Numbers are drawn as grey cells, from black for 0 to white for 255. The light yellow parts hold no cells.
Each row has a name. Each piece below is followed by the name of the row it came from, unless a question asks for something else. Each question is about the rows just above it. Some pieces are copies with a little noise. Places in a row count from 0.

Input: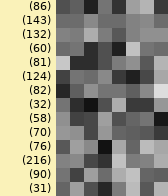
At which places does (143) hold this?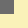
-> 0 1 3 4 7
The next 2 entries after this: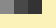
[193 124]
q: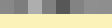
(132)

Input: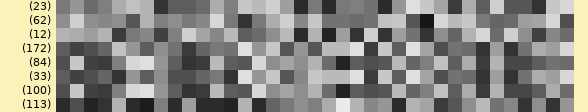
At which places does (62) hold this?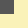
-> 5 25
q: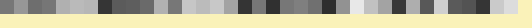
(23)
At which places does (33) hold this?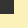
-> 4 12 30 32

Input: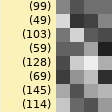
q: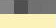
(99)
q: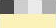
(128)
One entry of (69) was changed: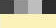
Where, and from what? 0, [60]
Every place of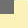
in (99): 2 3
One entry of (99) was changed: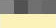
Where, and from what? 3, [111]

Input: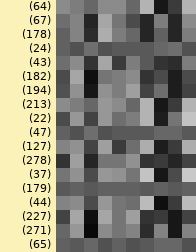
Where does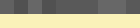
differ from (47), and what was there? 2, [110]
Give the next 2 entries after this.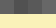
[103  81]
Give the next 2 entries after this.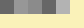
[23 59]
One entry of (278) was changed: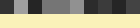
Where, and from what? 6, [51]
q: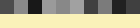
(194)

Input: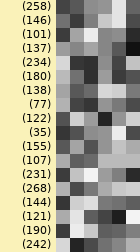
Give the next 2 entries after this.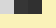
[141  68]
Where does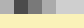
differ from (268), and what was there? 4, [200]

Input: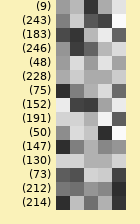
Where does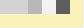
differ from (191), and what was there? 2, [177]
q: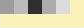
(9)
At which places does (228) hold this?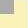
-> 0 2 3
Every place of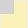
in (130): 0 1 4

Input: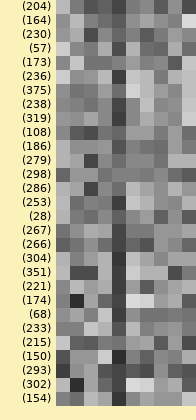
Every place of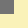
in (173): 2 3
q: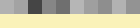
(286)
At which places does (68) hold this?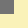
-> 6 7 9
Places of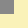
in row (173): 0 7
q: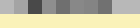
(279)
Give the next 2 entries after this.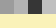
[164 136]
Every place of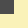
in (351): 1 2 8

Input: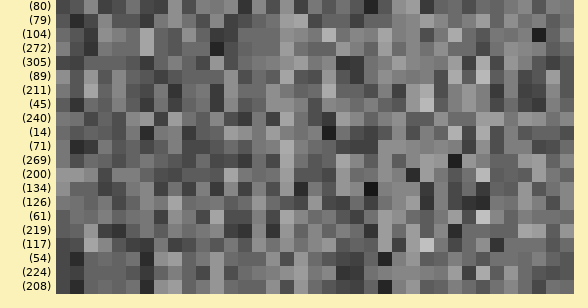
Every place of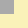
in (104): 28
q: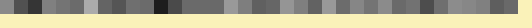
(272)
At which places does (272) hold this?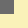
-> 4 5 9 10 14 15 24 28 29 36
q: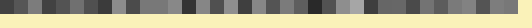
(80)

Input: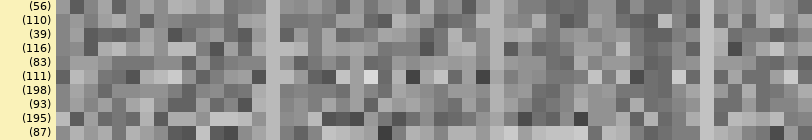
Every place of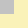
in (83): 46
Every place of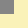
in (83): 13 14 30 38 41 52
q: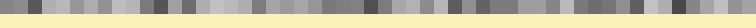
(116)
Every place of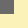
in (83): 11 22 36 43 51
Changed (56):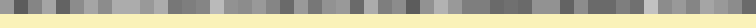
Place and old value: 8, [178]
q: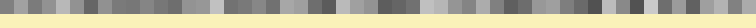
(110)

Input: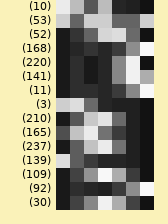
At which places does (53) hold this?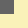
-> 1 4 5
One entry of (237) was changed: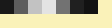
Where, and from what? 3, [235]
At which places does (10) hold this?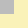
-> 1 3

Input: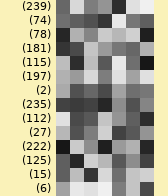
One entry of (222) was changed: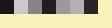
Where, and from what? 2, [141]
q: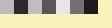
(115)
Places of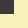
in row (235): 1

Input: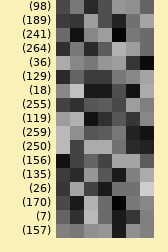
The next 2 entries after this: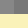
[150 157]
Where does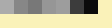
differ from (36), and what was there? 5, [54]

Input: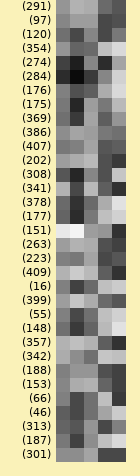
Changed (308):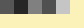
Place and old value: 2, [134]
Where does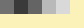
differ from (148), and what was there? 4, [225]

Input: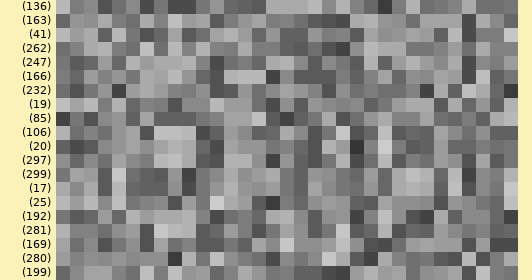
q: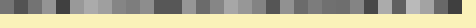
(232)
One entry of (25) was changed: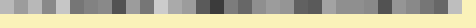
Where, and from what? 4, [190]
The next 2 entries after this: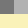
[ 75 111]
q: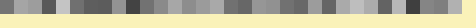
(299)
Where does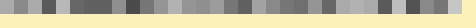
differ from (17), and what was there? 27, [97]
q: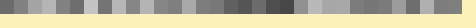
(262)
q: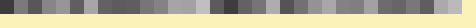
(85)

